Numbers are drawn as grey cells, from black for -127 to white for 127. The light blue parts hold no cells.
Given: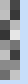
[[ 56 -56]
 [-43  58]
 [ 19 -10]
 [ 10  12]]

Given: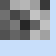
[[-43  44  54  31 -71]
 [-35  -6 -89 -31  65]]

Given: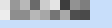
[[100  24  56 -21  76 100 -66  18  -1]]

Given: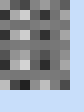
[[ 30 -35 -56   3  27  -7 -34]
 [ -1 -13 -15  -4   3  -5 -10]
 [-12  -5  -3  -9 -11  -8  -4]
 [-80  46  83 -31 -83 -14  38]
 [ 61 -58 -94  14  62  -2 -52]]

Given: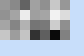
[[ 24   9 -28  33  16  72  23]
 [ 37   5  50 -10  -6  77  15]]

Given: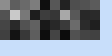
[[  13  -33  -21   -2 -112  -40  -93  -49  -45  -36]
 [ -58  -86  -45  -30 -102  -87  -69  -20  -84  -96]]
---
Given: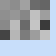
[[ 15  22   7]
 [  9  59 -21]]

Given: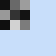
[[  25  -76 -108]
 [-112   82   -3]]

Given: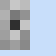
[[ 49  -6  18]
 [ 36 -80  69]]

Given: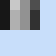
[[-104   48   18]
 [-104   48   18]]

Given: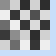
[[110 -74  91]
 [-19 110 -74]]

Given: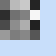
[[-82 -14   1]
 [-53  13  46]]
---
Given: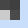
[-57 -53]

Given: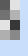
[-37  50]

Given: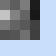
[-13   2 -39 -64]

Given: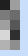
[-96 -19]

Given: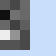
[-33 -14 -33]

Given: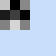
[ 68 -65   1]

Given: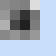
[ 12 -24 -95  24]
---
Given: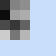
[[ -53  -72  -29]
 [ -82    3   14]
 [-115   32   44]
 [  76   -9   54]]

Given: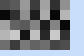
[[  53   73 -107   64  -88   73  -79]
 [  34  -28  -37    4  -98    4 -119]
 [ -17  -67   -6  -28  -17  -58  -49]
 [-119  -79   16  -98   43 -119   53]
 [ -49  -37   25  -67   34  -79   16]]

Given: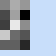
[[ -54   33 -125]
 [ -31  -31  -88]
 [  73  -20  -43]
 [ -65  104   13]
 [   3   44   23]]

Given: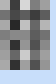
[[-13 -55 -34 -66 -34]
 [ -1   9   9 -34 -13]
 [ 21 -78  21 -46   9]
 [ 41 -78  31 -46  21]
 [ 41 -87  64 -24  53]
 [ 31 -24  75 -13  31]
 [ 53 -66  87  -1  31]]

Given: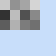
[[-77  61 -46   9]
 [-34  49  -3 -15]
 [ 73  18  37  85]]

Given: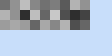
[[ 51  18 -81  62 -25  72 -48 -81 -60]
 [ 28  40  28 -25  40   7  51 -48 -25]
 [-14  18  62   7 -14  -2 -37  51  18]]
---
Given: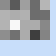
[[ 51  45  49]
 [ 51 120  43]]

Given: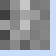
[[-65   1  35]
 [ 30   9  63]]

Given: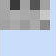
[[38 47 42]
 [34 41 27]]

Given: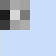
[[-99  86  -5]
 [-70  33  44]]

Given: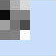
[[-117    3    3]
 [  32  -11  -51]]

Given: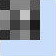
[[ 20 -42  67]
 [ -6 -69 -30]]

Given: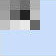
[[ 33 -28 -92]
 [ 66  93 104]]
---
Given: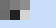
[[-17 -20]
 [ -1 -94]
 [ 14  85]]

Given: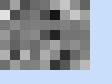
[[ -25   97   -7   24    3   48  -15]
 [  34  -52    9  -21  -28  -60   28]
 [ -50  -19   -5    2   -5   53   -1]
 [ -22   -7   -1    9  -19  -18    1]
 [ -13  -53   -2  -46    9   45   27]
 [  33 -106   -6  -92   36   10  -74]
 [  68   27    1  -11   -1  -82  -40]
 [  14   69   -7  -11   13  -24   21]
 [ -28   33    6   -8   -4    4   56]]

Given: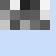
[[-32  29  69]
 [109 -19 -48]
 [-93 -39  34]
 [-67 -35 -18]
 [116  94 -39]]

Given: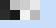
[[ -89  -83]
 [  65 -103]
 [  77  113]
 [ 104   56]]

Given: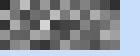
[[-89  43 -75  20 -55]
 [ -3 -11  44 -29   6]
 [ 61 -57 -14 -31  18]
 [-41 -16 -56  38 -58]
 [ 25 -24  84  24 -72]
 [-43  59 -70 -27 -35]
 [ 25  -6 -59 -52  28]
 [-29  44 -56  20 -15]
 [  2 -29   3 -28 -20]
 [-28  44 -29 -29 -49]
 [-53   7 -15  47 -14]
 [-79 -11  18  32  -9]]

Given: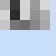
[[ 51  84  69]
 [-70 -84  -9]
 [ 84  84 -18]
 [ 27  17   7]
 [ 88  45  40]]

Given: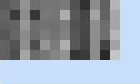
[[-38 -28 -31 -40 -29 -31]
 [-26 -68 -27 -25 -43 -49]
 [ 19  11  22  10  14  37]
 [-17 -74 -18 -20 -49 -19]
 [-10  -7 -13  -4  22  -8]
 [-10 -10 -14 -13  -4   4]
 [ -5  45  -2   1  45  18]
 [-45 -39 -44 -40 -39 -74]
 [-77 -57 -54 -57 -59 -68]
 [ 12  36  14  14  12  12]
 [-30 -28 -17 -16 -60 -87]
 [ 52  38  37  55  35  68]]

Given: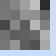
[[-10  -7 -55 -14  -8]
 [  6 -14   7 -33  20]
 [ 32  19 -35 -29 -34]
 [ 64  16  54 -23 -45]
 [-84 -24   0  48  39]]
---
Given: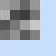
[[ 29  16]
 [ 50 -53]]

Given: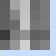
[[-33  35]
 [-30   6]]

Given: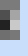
[[ -5  -4]
 [-48  37]]

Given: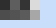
[[-81 -33]
 [-50 -44]]

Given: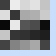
[[-65 108]
 [ 93 -73]]

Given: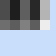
[[-50 -97]
 [-51 -97]]

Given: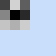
[[ -61   82]
 [   6 -125]]

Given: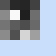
[[-45 -87]
 [ 10 121]]

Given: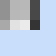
[[17 54]
 [18 56]]
